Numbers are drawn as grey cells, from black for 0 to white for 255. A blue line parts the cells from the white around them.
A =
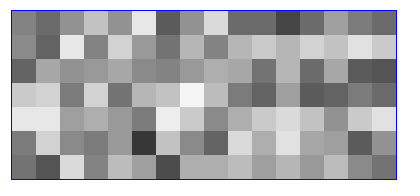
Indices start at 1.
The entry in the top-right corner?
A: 107
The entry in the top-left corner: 131
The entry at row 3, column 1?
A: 99
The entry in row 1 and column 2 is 107
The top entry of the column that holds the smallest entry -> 231
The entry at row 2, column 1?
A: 138
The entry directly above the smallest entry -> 123
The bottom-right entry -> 115
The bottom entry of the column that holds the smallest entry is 159
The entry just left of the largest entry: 194
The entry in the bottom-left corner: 115
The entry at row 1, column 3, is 146
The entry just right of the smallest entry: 194
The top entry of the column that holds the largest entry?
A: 146
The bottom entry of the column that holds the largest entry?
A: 174
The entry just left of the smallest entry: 153

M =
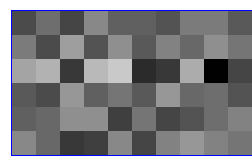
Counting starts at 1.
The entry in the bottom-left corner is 136
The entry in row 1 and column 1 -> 75
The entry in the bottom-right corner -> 117
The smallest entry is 1
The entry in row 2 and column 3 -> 158
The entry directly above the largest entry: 143
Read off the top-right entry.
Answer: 89
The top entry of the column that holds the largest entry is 96
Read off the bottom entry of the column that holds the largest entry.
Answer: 136
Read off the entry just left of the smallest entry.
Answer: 172
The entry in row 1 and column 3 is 69
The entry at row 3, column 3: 56
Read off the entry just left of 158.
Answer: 75
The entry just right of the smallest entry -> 69
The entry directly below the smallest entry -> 110
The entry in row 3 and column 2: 178
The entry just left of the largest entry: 185
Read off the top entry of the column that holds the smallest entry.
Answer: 123

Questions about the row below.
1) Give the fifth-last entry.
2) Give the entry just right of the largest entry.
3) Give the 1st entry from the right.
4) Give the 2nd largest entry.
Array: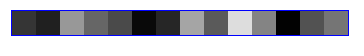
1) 221
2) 132
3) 117
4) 165

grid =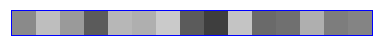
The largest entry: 202
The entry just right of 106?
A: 112
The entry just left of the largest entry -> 175
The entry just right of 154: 91

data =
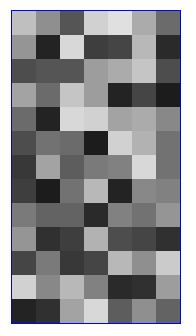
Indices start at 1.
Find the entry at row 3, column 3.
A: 85
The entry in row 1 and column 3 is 85
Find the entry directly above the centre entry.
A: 28
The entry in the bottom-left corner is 35
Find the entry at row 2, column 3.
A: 216
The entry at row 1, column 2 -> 143
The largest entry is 224
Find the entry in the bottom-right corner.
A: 99
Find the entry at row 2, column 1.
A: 149
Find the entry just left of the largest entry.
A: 209
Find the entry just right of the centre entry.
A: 129
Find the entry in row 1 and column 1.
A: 191
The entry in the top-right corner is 107
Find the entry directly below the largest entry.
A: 69
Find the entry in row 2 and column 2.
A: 35
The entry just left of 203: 143

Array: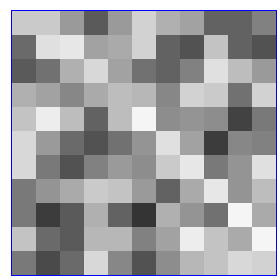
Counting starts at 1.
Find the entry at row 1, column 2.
202
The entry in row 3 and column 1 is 90
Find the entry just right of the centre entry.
224
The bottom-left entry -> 121
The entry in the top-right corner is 129
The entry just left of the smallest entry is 98
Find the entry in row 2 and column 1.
106
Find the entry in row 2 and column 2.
224
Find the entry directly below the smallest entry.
129
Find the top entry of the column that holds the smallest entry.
210
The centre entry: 148
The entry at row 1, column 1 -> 202
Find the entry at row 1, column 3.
154
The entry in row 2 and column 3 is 231
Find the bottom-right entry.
210
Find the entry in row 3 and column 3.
176
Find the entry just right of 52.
176
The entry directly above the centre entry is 245

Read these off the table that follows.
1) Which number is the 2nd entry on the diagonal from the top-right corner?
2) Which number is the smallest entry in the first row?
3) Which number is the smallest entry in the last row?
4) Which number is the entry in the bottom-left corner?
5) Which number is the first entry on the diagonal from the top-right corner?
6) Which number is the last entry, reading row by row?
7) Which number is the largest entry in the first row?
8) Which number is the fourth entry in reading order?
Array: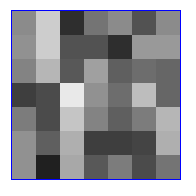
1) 153
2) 46
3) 32
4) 145
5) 139
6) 116
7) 205
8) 116

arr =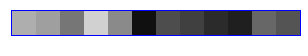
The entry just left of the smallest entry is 138
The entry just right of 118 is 209
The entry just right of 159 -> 118

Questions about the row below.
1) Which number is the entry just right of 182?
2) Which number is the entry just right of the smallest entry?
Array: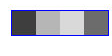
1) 217
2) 182
